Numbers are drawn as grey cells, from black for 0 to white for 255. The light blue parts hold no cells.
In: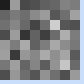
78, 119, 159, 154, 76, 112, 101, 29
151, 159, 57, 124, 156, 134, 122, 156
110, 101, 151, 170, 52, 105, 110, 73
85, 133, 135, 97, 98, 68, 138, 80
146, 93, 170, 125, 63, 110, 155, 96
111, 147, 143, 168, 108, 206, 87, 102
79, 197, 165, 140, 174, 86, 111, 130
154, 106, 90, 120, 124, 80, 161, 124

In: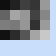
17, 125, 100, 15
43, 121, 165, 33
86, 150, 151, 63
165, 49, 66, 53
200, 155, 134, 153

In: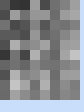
106, 107, 81, 101, 54, 79, 90, 114, 75, 89
162, 196, 178, 113, 115, 174, 90, 74, 157, 54
140, 165, 132, 102, 69, 129, 77, 84, 113, 51
121, 113, 141, 135, 176, 142, 150, 131, 150, 157
151, 176, 164, 116, 121, 162, 100, 86, 150, 74
115, 115, 109, 114, 103, 109, 112, 118, 108, 112
135, 140, 156, 130, 164, 156, 134, 114, 156, 129
129, 125, 158, 140, 195, 160, 155, 128, 167, 159

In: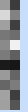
160, 162, 102, 154, 26, 123, 138, 119, 160, 216, 156
85, 62, 124, 101, 23, 95, 241, 109, 63, 130, 60

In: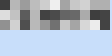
145, 221, 62
209, 194, 183
79, 92, 156
185, 184, 189
150, 66, 206
113, 75, 239
199, 101, 164
165, 105, 200
215, 171, 210
236, 62, 176
67, 68, 176

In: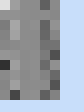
137, 134, 138, 48, 149, 135, 131, 124, 146, 224
70, 159, 147, 158, 146, 138, 162, 166, 145, 158
141, 140, 138, 140, 139, 141, 140, 139, 141, 140
143, 140, 142, 142, 141, 139, 139, 143, 139, 140
96, 139, 131, 107, 123, 114, 103, 100, 140, 96
130, 84, 105, 144, 80, 115, 134, 146, 136, 138
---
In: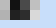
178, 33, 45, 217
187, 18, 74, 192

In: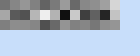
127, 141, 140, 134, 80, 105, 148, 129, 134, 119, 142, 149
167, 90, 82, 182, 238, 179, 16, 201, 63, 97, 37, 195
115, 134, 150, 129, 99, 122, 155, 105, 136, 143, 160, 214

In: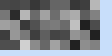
78, 78, 208, 139, 103, 162, 117, 33, 142, 129
61, 151, 121, 62, 95, 68, 73, 148, 129, 33
160, 149, 57, 81, 118, 123, 107, 192, 32, 76
119, 43, 182, 106, 162, 109, 158, 172, 93, 129
72, 69, 76, 55, 72, 101, 102, 55, 62, 183

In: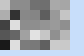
25, 222, 124, 121, 96, 203, 201
86, 102, 161, 226, 198, 144, 183
65, 222, 141, 142, 148, 154, 143
174, 50, 136, 133, 94, 153, 197
198, 140, 140, 113, 111, 169, 166

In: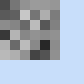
185, 175, 146, 68, 83, 144
177, 106, 187, 137, 39, 140
56, 180, 135, 146, 139, 145
140, 133, 105, 187, 87, 129
90, 96, 199, 117, 174, 124
75, 118, 146, 155, 154, 150

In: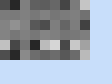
78, 40, 138, 109, 100, 108, 88, 107, 186
193, 71, 117, 38, 187, 214, 72, 200, 162
131, 119, 128, 119, 132, 127, 117, 120, 126
131, 145, 131, 88, 77, 126, 101, 125, 65
123, 122, 128, 120, 129, 118, 123, 127, 113
77, 39, 127, 96, 93, 103, 69, 123, 197
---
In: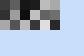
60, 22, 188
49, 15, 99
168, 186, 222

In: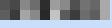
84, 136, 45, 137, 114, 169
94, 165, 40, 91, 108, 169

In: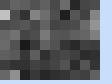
81, 94, 96, 107, 70
193, 50, 110, 31, 65
74, 86, 98, 72, 107
102, 69, 121, 84, 101
106, 26, 97, 53, 64
95, 55, 48, 71, 44
61, 50, 60, 82, 84
103, 34, 39, 53, 64

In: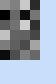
148, 201
0, 14
91, 207
193, 98
124, 75
12, 125

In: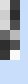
223
206
215
102
46
55

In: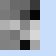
127, 104
121, 64
175, 134
131, 170
129, 12

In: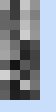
167, 198
102, 168
101, 189
128, 205
158, 49
164, 35
92, 89
208, 47
86, 184
95, 41

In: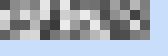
74, 155, 229, 231, 117, 86, 95, 126
225, 222, 222, 207, 234, 76, 173, 131
198, 93, 87, 235, 110, 124, 98, 89
97, 211, 64, 147, 147, 207, 78, 135
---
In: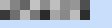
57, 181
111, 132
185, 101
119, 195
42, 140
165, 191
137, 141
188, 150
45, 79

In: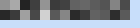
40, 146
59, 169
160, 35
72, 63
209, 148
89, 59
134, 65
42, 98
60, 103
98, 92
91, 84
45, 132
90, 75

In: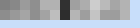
141, 129
153, 136
165, 155
143, 143
163, 178
190, 178
45, 49
181, 160
158, 173
196, 205
158, 186
157, 166
180, 179

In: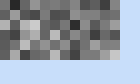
95, 91, 88, 178, 96, 118
169, 115, 68, 94, 155, 40
69, 187, 148, 181, 85, 102
104, 119, 175, 203, 74, 148
111, 146, 101, 102, 123, 117
184, 113, 186, 89, 78, 123
103, 141, 93, 119, 82, 112
67, 80, 136, 45, 143, 132
124, 114, 111, 140, 128, 80
123, 158, 63, 89, 128, 94
159, 126, 105, 123, 106, 63
198, 129, 84, 157, 112, 132

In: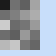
184, 109, 204, 111, 27
198, 95, 107, 127, 113
119, 153, 117, 154, 96
102, 114, 154, 173, 164

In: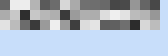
226, 172, 102
187, 200, 236
108, 46, 237
58, 199, 180
154, 183, 90
238, 175, 108
155, 58, 215
62, 155, 170
220, 175, 112
228, 173, 110
94, 221, 105
96, 239, 71
111, 226, 74
44, 187, 150
215, 180, 101
188, 151, 72

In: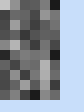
93, 72, 73, 98, 39, 134, 79, 72, 65, 197
128, 99, 142, 69, 106, 180, 97, 157, 105, 145
66, 157, 63, 113, 124, 100, 56, 94, 100, 89
27, 89, 119, 107, 115, 61, 83, 63, 72, 92
136, 158, 174, 178, 121, 115, 96, 92, 149, 124
106, 60, 107, 94, 27, 71, 93, 114, 119, 26

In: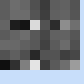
15, 82, 105, 91, 100, 93, 94
48, 95, 104, 100, 29, 107, 109
127, 79, 96, 109, 20, 108, 102
228, 40, 88, 88, 218, 84, 80
60, 83, 65, 71, 82, 62, 59
90, 83, 91, 97, 44, 96, 93
110, 63, 107, 98, 141, 99, 97
156, 71, 80, 86, 111, 85, 83
